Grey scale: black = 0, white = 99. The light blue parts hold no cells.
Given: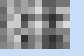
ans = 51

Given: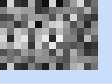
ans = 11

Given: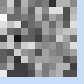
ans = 53

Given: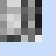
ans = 56

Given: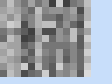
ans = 57
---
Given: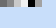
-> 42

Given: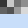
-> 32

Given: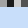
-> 32

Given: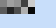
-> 14

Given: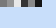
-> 20

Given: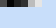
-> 13
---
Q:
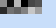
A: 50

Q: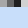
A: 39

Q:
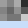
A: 46

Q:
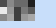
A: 24

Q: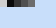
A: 20

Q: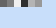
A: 18

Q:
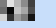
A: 60
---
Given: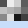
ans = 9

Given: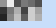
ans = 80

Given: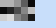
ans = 41

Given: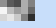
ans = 50

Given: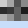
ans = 38

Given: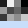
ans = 55

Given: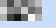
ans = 95

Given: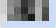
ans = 69
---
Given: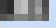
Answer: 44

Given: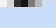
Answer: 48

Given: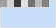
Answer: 44

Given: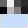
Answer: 1

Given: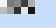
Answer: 68

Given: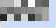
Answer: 98

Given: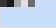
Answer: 42
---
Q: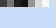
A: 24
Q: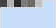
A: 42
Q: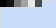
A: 30
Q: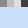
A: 75
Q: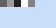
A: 50
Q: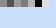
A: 48
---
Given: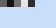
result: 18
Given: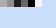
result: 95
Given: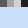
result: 12
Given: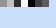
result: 36
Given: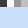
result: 74
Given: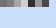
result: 28
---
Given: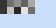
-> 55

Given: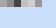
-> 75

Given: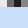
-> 41

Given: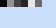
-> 14

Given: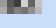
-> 81

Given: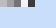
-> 45

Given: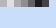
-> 38

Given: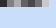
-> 28

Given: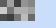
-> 25
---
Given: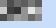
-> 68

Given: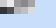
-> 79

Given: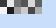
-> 84

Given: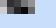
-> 57

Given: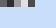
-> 39

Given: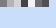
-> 70

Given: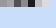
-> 64
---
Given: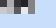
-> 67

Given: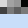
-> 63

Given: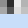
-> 17

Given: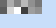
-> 67

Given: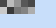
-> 73

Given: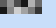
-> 58
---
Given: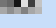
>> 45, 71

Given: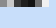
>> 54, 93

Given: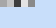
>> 65, 53

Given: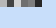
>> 71, 15

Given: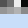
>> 32, 53

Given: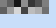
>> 49, 43

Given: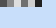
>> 31, 13
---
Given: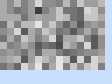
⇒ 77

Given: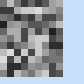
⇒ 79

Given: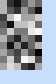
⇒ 25

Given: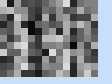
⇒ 55

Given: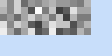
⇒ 36

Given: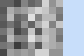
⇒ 82

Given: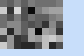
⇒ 74

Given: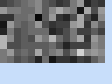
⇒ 20
